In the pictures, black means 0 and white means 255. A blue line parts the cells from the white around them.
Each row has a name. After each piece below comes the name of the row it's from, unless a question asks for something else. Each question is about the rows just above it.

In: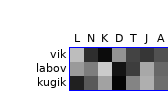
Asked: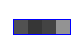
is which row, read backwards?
vik
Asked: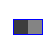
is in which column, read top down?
T
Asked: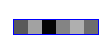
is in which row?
kugik

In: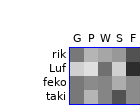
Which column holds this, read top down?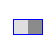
P
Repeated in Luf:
[208]
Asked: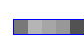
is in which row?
rik
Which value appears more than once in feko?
[139]
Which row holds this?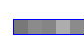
feko

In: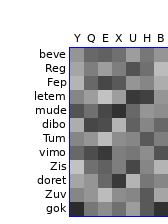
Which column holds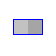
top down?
Y
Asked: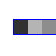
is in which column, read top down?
X
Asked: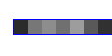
gok

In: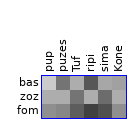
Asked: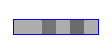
zoz
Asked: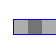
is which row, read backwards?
zoz
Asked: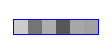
bas
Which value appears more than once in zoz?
[173]
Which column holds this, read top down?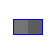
Tuf
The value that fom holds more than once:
[143]

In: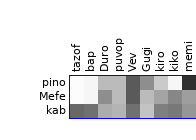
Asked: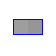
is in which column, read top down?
memi
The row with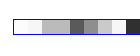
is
pino
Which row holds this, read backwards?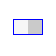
pino
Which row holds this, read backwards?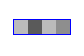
Mefe

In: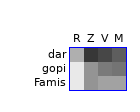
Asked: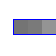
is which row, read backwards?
gopi
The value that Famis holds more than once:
[162]

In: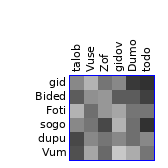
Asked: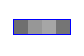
Foti
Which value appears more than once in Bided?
[92]
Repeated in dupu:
[136]
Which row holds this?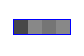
dupu
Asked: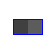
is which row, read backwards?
Bided
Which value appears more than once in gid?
[136]
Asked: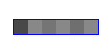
dupu

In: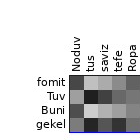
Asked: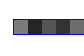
gekel
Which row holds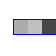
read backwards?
fomit

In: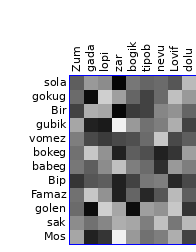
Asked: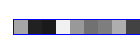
gubik
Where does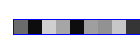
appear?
golen
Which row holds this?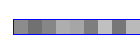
sak
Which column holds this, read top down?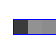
lopi

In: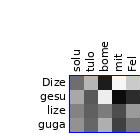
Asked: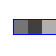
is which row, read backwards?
guga
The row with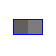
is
lize
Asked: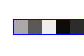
gesu
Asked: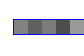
lize

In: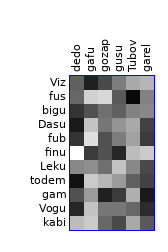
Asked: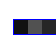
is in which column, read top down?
dedo
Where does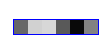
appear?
fus
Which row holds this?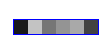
Dasu
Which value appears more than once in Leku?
[136]

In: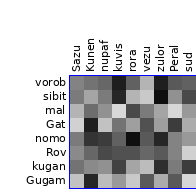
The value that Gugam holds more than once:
[89]
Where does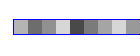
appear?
mal

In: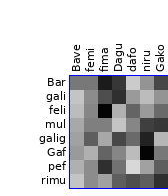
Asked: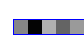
feli
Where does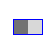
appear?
pef
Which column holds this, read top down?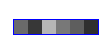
Gako
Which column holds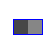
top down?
Dagu
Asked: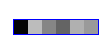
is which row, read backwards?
Gaf
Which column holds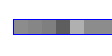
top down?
femi
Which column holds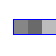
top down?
dafo

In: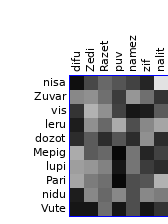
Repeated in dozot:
[44]
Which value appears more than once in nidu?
[136]
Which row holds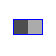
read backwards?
leru
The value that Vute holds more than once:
[22]

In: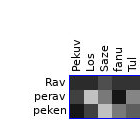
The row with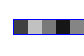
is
perav
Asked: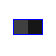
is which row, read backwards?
peken
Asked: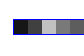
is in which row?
peken
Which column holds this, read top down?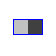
Los
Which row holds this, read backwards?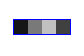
perav

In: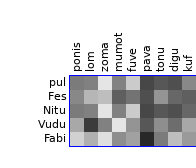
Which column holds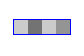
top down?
fuve
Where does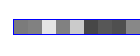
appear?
pul
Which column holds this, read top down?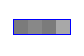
ponis
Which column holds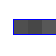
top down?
pava

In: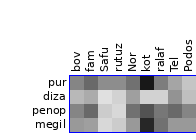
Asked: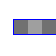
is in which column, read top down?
Nor
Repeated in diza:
[210]
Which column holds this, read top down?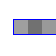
Nor
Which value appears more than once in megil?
[153]
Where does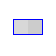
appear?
megil
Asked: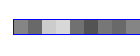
penop
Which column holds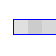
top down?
Safu

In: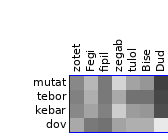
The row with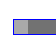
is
tebor
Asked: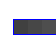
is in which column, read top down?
Dud
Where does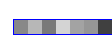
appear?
mutat
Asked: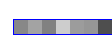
kebar

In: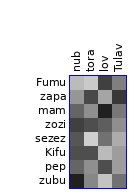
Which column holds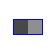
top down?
tora
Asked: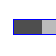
Kifu
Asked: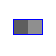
zozi
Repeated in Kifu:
[78]
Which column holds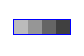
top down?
nub
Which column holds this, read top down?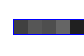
nub

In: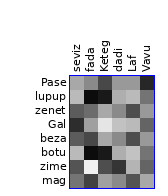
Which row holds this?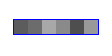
zenet
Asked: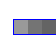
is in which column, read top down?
Vavu

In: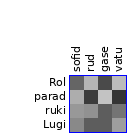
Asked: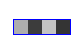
parad
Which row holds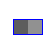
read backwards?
ruki

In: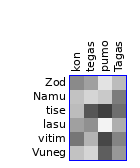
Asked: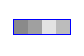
Zod
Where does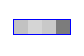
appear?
Namu

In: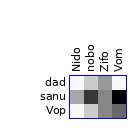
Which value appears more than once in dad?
[249]
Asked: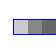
Vop
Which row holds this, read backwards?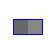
Vop
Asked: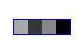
sanu
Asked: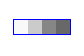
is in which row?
Vop

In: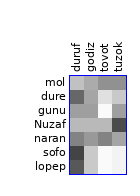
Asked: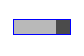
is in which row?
Nuzaf
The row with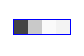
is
sofo
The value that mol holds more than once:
[145]
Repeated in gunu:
[159]
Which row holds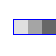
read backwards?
dure
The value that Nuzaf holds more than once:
[185]

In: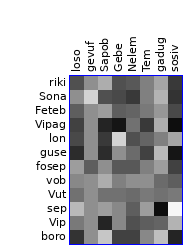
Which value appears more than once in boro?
[65]
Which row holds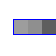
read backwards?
Feteb
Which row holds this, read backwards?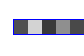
lon
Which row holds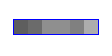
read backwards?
vob
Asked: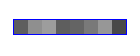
Feteb
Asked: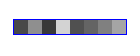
lon

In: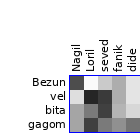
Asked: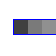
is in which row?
gagom
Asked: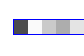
Bezun
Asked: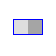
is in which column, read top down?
Nagil
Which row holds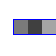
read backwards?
gagom
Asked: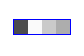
Bezun

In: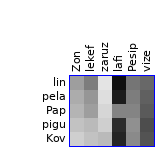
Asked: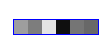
lin
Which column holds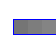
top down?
Pesip
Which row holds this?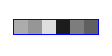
pela
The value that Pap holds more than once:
[132]
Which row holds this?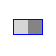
Pap
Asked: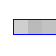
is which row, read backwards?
pigu

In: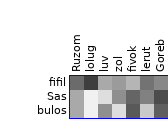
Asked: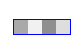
bulos
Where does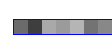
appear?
fifil

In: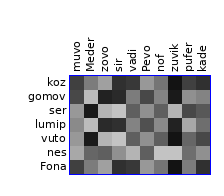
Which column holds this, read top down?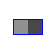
pufer
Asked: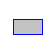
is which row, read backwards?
nes
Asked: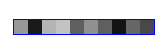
vuto
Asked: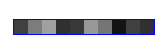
koz
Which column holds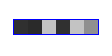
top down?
sir
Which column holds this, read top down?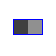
pufer
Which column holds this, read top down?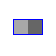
pufer

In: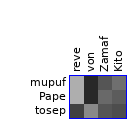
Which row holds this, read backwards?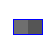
mupuf
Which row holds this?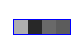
Pape
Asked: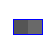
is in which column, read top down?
Zamaf

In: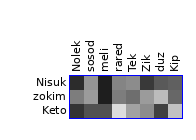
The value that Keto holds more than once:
[81]
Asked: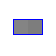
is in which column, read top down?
rared

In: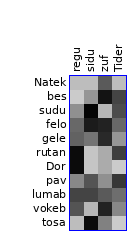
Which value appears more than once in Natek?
[189]
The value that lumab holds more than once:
[68]
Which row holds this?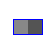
pav

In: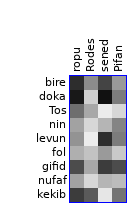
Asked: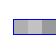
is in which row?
fol
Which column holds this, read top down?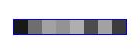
ropu
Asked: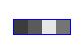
kekib
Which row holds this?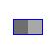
Tos
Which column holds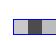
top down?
Pifan
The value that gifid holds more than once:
[76]

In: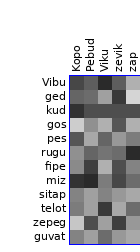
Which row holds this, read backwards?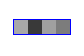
telot
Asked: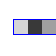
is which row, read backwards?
ged
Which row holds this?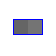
rugu
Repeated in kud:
[78]
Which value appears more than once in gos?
[176]
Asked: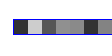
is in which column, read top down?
Kopo

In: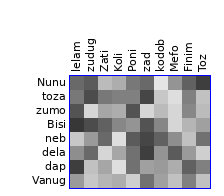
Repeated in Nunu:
[105]
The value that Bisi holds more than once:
[135]
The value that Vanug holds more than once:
[193]

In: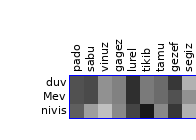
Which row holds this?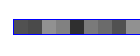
Mev
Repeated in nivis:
[137]
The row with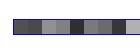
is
duv

